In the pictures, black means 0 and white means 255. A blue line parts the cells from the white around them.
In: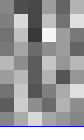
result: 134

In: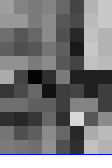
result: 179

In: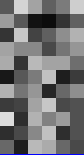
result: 73

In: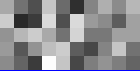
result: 100

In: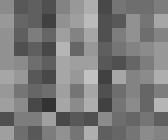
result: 131
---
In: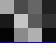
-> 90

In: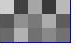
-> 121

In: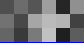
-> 166

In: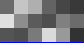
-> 91

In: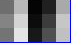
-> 12

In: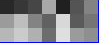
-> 131

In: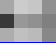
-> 144

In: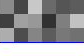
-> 152

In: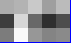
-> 104

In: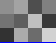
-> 192
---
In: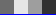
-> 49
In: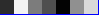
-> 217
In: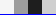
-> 207
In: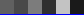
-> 26
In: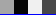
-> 72
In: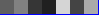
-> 170
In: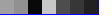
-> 33
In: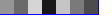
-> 76
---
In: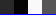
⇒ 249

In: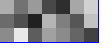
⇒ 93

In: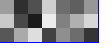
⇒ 222

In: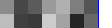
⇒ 58

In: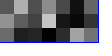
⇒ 36

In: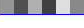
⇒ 176

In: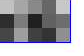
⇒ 64

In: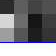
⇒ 29

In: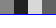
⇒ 216
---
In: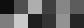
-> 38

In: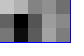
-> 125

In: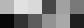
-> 31

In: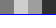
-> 49

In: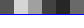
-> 105

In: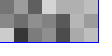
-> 190

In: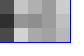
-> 184

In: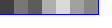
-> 134

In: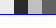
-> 98
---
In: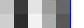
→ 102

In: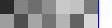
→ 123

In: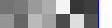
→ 62

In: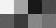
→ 74

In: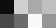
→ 191

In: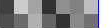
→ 189
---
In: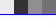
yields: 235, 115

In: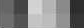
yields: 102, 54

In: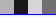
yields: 179, 112

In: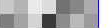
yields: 200, 155

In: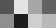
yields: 84, 184

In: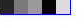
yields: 37, 219

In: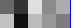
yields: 104, 125

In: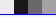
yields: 236, 161

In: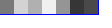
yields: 121, 73
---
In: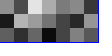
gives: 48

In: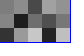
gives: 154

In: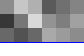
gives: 82

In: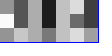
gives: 199

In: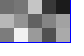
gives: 241

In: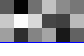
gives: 46
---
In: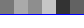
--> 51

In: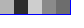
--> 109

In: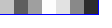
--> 226

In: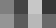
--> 149

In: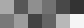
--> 72

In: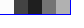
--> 177

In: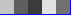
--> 113
